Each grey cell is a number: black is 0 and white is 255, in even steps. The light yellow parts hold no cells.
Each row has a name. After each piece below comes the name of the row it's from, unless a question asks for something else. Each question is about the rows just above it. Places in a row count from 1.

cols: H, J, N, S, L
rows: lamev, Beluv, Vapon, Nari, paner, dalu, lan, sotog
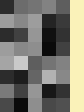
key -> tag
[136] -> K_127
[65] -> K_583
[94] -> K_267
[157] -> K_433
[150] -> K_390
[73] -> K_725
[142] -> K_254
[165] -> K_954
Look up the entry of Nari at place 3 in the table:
K_254
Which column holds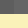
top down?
N
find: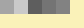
paner
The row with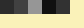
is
Vapon
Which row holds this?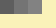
paner
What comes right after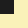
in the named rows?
[101]

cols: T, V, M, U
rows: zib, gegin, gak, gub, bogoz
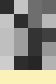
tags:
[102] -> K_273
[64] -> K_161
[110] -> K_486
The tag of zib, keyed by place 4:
K_273
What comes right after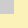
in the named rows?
[45]
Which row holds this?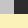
gegin
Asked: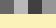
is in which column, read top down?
U
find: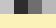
gegin
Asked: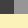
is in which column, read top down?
U

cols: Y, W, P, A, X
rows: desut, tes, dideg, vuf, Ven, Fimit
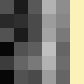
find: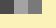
dideg
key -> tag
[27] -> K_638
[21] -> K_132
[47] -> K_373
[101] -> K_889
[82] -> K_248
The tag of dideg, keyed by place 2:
K_638
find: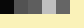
vuf
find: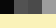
Fimit
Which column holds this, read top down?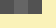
W

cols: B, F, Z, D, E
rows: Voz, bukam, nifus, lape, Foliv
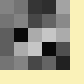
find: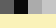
nifus
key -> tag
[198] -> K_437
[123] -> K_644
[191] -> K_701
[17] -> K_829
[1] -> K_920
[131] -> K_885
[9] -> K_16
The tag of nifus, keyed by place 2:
K_16
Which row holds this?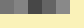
bukam
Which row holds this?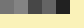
Foliv

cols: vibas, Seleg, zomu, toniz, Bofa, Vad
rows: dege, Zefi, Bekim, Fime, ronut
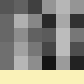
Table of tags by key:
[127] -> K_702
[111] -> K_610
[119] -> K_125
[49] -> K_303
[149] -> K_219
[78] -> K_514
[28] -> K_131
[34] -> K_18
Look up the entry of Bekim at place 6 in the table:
K_125
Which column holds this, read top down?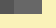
vibas
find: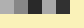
Zefi

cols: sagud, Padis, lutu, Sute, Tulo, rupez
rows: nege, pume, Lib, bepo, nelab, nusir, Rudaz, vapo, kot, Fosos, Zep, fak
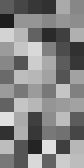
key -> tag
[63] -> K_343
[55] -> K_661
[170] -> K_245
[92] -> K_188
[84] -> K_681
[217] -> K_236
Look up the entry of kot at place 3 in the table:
K_343
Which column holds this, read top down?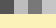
Padis

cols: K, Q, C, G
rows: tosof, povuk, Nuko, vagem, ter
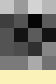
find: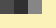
vagem
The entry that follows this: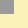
[211]
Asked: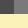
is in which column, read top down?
Q
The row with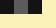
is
Nuko
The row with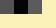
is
povuk
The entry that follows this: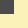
[48]

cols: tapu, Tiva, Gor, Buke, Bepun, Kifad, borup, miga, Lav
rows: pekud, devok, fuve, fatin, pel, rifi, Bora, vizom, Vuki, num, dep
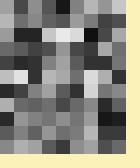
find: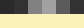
pel
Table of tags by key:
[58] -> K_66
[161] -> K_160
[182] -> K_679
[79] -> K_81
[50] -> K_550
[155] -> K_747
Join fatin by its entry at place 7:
K_66

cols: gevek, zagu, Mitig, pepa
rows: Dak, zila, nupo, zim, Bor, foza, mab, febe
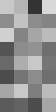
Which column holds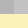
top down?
zagu
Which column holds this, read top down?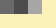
gevek
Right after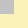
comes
[140]
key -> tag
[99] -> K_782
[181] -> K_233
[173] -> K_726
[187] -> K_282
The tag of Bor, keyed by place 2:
K_726
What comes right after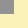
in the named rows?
[111]

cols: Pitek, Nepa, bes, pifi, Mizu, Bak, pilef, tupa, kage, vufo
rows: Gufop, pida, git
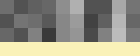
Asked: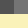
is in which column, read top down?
Nepa
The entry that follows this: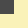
[129]
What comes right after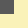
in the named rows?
[135]
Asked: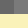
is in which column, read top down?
vufo
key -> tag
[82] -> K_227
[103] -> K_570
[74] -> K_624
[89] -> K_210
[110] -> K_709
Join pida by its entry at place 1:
K_227
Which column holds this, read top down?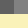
tupa

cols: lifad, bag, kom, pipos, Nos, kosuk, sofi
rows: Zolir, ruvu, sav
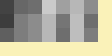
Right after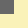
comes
[110]
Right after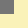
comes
[190]
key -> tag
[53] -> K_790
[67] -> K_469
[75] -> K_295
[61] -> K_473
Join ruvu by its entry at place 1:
K_473
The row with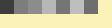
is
ruvu

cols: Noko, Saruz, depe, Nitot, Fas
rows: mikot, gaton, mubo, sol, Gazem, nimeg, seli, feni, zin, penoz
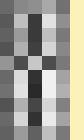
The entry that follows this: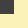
[213]
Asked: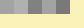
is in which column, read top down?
Fas
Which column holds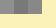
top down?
Fas
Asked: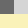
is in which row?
zin
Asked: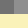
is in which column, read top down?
Fas
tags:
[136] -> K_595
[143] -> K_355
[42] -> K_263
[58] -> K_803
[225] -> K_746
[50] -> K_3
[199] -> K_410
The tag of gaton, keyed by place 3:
K_803

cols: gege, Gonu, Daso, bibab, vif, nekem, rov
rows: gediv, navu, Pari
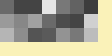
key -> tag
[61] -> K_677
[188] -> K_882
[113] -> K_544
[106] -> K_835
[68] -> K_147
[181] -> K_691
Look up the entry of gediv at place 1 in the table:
K_835
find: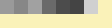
navu
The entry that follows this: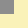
[84]
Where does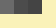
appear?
navu
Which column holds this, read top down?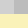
rov

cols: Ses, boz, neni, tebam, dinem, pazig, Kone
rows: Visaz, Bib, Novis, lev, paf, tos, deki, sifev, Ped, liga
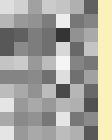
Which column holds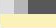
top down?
Ses
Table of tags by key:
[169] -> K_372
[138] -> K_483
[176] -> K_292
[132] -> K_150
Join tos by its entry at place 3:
K_483

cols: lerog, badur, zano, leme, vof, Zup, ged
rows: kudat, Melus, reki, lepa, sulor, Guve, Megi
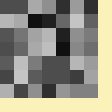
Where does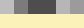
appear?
sulor
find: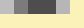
sulor
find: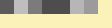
sulor
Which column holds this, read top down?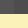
lerog
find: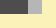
sulor

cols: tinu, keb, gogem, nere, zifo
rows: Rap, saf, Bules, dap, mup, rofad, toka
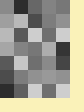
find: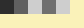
toka
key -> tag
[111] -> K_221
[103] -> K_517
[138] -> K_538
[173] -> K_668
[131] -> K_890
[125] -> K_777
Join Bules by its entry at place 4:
K_221
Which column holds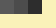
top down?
tinu

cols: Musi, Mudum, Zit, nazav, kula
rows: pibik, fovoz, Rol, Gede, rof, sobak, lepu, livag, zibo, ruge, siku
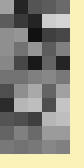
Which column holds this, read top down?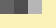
nazav
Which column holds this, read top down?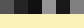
Zit
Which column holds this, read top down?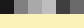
Zit
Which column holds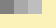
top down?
Zit

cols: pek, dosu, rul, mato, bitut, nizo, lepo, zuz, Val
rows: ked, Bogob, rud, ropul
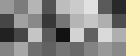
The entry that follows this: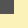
[189]
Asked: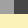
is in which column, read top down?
dosu
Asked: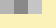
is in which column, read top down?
rul
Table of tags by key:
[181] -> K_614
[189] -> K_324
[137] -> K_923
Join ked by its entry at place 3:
K_614
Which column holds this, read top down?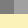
dosu

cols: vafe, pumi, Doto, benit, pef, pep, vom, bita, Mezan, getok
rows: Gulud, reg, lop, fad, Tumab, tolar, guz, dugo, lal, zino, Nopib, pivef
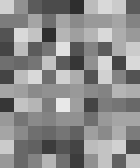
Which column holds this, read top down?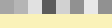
pef
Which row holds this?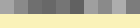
zino

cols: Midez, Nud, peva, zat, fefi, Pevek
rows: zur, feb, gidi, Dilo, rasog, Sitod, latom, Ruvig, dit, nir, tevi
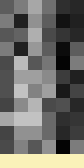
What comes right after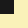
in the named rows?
[68]
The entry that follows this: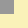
[93]

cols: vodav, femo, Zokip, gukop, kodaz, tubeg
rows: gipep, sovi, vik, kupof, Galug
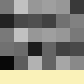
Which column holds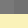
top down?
vodav
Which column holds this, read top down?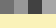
kodaz
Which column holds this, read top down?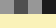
Zokip
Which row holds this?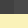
kupof
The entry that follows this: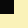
[93]

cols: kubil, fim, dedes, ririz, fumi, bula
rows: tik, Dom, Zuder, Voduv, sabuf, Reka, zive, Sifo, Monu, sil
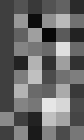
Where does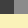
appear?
sil
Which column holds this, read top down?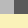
fumi

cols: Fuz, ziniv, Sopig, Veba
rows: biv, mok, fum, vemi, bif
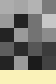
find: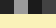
bif
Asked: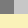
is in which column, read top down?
Veba
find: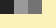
fum
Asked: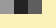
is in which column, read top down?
Fuz

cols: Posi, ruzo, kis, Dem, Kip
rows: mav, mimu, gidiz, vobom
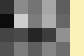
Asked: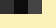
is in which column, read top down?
Posi
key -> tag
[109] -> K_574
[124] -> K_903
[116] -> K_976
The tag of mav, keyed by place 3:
K_976
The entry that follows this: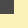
[37]

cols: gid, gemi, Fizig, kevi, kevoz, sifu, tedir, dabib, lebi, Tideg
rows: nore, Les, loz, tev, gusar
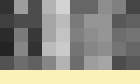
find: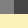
nore
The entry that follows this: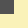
[109]

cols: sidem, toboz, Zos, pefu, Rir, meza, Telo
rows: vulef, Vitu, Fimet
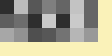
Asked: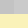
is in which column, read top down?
meza
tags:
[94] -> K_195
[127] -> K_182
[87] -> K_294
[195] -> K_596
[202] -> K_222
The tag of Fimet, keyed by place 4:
K_294
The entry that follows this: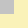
[101]
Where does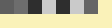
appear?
Vitu
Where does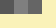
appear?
vulef
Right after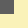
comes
[109]
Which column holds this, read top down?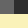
Rir

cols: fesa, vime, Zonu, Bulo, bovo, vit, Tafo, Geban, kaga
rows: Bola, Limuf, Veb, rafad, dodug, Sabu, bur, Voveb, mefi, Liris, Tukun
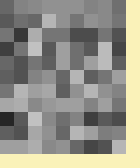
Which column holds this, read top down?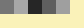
fesa
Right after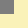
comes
[131]
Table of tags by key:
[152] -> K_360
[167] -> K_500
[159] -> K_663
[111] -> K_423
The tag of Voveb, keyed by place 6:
K_663
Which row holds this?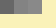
Bola
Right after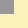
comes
[159]
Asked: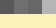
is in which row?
Limuf

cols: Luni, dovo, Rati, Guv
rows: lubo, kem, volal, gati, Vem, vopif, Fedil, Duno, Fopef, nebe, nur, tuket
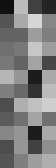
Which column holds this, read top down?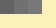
Luni
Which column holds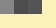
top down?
Luni
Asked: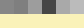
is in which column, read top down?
Guv
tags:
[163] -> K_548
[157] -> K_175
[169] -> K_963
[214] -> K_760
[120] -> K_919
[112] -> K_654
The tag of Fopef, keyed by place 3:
K_548
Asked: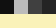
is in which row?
lubo
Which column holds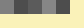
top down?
Luni

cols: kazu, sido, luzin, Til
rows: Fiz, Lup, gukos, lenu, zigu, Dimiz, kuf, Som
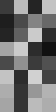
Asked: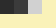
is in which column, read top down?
luzin
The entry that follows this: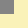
[104]
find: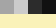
lenu

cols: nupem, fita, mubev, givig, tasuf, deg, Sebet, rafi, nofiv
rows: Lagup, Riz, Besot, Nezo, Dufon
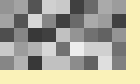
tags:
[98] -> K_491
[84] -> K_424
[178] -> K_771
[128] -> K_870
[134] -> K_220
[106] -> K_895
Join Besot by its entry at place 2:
K_220
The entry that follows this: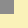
[98]
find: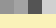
Lagup
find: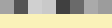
Lagup
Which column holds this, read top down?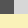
mubev
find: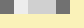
Nezo

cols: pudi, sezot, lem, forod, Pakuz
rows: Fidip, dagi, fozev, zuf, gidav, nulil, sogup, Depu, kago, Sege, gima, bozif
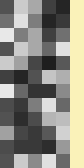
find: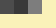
Depu
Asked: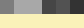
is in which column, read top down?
lem
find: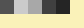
Fidip

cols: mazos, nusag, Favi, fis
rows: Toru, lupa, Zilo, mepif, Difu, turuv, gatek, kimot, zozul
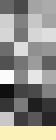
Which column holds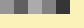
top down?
fis
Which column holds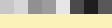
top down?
Favi
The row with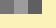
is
Difu

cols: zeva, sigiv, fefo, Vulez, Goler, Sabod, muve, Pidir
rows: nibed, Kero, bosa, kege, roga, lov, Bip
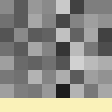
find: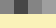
Kero
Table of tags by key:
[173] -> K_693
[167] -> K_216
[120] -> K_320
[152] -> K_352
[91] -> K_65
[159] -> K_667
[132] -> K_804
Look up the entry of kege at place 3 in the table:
K_216
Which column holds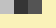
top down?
Goler
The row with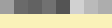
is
roga
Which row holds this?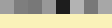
Bip
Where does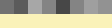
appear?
Kero

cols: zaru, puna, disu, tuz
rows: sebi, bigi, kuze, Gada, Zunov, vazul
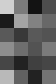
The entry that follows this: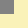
[104]
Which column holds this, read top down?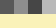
zaru

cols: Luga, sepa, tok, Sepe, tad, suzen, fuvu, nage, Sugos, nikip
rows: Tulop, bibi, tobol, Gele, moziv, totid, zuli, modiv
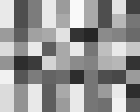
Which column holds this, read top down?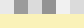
Luga
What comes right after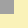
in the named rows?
[169]

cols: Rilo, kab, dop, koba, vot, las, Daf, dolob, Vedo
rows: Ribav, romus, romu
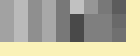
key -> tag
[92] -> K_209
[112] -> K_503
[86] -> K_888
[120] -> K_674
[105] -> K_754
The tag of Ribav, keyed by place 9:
K_209
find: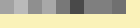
romu

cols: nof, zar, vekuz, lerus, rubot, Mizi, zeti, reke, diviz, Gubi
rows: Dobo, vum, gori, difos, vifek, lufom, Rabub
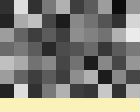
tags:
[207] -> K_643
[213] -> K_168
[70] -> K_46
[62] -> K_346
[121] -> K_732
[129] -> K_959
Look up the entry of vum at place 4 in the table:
K_46
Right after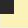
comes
[76]
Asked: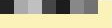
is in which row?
vum

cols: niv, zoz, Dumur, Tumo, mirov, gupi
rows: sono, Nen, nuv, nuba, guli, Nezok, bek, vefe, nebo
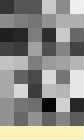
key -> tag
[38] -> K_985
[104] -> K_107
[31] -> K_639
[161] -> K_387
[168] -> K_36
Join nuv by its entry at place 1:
K_639
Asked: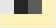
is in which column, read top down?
gupi
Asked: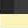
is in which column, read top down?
zoz
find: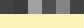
nuba

